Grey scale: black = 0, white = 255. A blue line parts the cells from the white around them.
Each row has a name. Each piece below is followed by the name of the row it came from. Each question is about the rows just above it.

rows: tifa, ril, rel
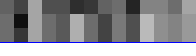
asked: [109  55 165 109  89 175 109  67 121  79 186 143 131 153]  rel
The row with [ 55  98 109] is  tifa

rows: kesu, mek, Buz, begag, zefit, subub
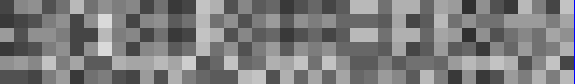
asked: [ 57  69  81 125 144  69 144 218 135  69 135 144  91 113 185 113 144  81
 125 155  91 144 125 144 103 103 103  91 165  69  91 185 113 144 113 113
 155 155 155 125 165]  mek
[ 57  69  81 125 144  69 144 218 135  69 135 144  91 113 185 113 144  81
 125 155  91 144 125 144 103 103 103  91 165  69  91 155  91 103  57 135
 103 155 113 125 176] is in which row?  begag
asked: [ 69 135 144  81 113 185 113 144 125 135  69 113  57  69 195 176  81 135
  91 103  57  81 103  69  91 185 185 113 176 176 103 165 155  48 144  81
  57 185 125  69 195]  kesu

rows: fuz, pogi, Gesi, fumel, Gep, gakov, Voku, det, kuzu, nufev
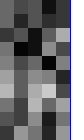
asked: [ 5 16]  fumel
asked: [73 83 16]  fuz
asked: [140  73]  fumel
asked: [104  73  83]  fuz

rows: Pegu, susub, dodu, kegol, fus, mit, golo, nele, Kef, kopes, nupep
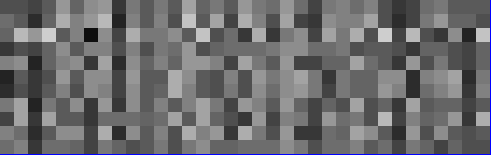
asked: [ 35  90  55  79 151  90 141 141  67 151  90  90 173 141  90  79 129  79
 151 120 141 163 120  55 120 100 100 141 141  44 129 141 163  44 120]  mit
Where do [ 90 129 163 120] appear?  nele
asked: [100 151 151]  fus
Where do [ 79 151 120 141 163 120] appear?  mit

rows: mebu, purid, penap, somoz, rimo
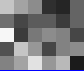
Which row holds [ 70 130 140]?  somoz
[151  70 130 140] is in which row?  somoz

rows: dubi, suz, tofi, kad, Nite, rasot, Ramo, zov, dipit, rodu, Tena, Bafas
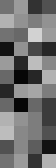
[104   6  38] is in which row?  rasot
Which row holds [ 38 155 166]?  Ramo
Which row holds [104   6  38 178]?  rasot
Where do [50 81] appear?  dubi
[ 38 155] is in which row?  Ramo
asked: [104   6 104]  zov

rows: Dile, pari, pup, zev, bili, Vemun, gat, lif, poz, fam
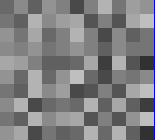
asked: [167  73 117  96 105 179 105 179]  fam
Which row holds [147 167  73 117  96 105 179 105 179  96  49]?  fam
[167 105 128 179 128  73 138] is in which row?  pup
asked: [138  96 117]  pup
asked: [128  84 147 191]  poz

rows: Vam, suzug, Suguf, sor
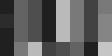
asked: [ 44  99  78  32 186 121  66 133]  suzug
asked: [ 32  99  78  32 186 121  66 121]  Vam
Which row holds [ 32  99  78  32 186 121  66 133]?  Suguf
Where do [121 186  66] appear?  sor
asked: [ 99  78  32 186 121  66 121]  Vam

